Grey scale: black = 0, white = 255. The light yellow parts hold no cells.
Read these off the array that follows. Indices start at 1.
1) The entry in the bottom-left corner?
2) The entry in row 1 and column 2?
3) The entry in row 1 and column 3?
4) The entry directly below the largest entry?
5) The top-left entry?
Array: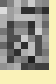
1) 145
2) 133
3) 190
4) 174
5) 103

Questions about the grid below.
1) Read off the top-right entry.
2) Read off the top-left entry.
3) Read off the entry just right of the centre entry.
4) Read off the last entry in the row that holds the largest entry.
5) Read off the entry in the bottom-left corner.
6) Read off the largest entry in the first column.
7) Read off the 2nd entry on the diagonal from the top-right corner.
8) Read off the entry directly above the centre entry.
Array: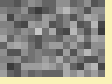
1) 100
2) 100
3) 100
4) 59
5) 157
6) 169
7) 143
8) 169

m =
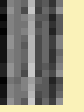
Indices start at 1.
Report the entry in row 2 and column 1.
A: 35
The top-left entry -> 19
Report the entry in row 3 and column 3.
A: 117
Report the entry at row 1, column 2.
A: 130
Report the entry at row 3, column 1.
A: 3
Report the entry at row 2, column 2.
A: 146
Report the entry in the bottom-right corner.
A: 146
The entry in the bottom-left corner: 35
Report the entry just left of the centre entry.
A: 104
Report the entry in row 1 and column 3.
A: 117
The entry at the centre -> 182
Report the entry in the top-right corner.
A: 117
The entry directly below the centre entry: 182
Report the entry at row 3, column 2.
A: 130

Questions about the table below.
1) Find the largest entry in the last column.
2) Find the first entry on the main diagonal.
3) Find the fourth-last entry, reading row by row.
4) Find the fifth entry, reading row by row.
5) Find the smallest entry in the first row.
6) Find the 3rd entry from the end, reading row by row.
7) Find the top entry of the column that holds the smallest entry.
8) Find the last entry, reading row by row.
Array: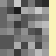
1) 187
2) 143
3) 117
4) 117
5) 41
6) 143
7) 201
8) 159
